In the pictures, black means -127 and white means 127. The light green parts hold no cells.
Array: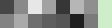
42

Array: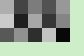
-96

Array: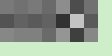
-29

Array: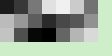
24

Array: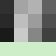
62

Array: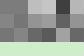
-9

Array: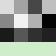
114

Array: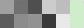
12
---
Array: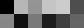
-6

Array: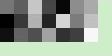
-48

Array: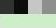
70

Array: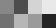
26

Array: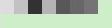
-77

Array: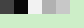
114
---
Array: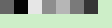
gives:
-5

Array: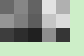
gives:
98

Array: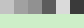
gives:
90

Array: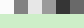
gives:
-74

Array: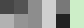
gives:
79

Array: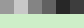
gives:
-88

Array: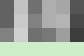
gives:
38

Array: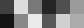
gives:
-48

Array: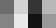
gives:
-74
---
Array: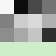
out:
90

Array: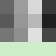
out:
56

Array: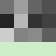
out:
-77

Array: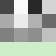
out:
49

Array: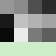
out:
50

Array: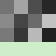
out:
-20

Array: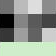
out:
-37

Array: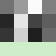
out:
-60
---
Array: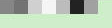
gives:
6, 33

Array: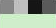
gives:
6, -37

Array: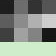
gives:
-97, -104

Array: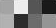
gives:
36, 21

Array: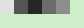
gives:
97, 13

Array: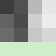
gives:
-67, 86

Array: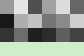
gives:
26, -60

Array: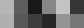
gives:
54, -9

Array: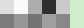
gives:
94, 8
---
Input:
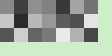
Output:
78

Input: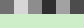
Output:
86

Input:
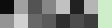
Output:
81

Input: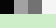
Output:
34

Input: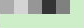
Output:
84

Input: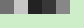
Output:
70

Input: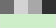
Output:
83

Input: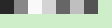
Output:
8
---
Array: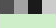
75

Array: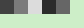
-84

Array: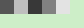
1

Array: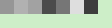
-52

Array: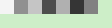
-50

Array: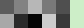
-6

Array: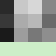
7
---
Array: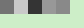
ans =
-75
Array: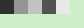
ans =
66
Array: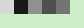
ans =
16
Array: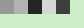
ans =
-91
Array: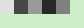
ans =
26
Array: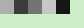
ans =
-11
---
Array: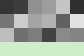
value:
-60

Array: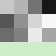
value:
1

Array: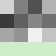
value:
19

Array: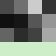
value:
-83

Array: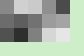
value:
0

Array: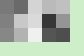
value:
112

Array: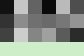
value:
32
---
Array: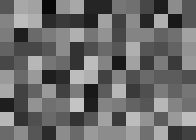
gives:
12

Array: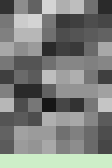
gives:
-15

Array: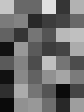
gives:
-74

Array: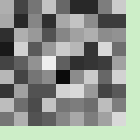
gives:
-2

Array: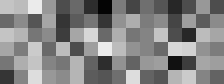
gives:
24
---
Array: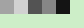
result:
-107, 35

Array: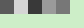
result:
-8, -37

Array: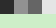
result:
101, -83

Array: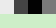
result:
-6, 107

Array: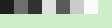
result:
122, -96

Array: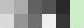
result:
-86, 90

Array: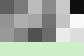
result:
-112, 25

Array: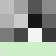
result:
10, -4

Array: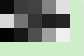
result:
96, -124
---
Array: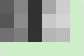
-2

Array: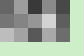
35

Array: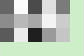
107

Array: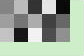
-104

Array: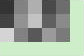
2

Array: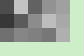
6
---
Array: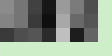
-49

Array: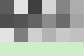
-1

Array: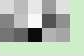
-31

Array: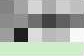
-97

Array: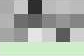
21

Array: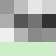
52

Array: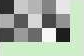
26

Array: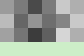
-10
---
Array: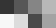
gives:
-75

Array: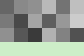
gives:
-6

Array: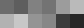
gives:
-19

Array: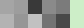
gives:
37

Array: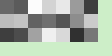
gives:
60

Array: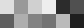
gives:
95

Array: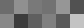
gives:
-19
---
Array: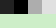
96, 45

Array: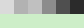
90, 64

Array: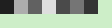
94, 45

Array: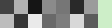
106, 88

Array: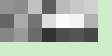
122, 116

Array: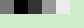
108, 25

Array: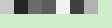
114, 73

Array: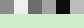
111, 59

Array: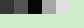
96, 38
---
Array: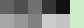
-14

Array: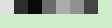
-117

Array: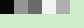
-21

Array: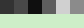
-112

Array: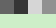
86

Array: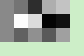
-82

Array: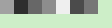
-24
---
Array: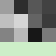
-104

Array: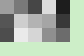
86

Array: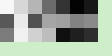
81

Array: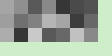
73

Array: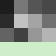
22

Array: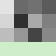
-59

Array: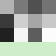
-34

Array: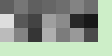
-74

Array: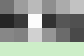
81
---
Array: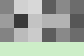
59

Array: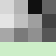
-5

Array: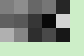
5

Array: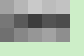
7

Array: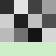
-14

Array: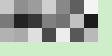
42

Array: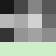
20

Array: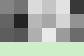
-41
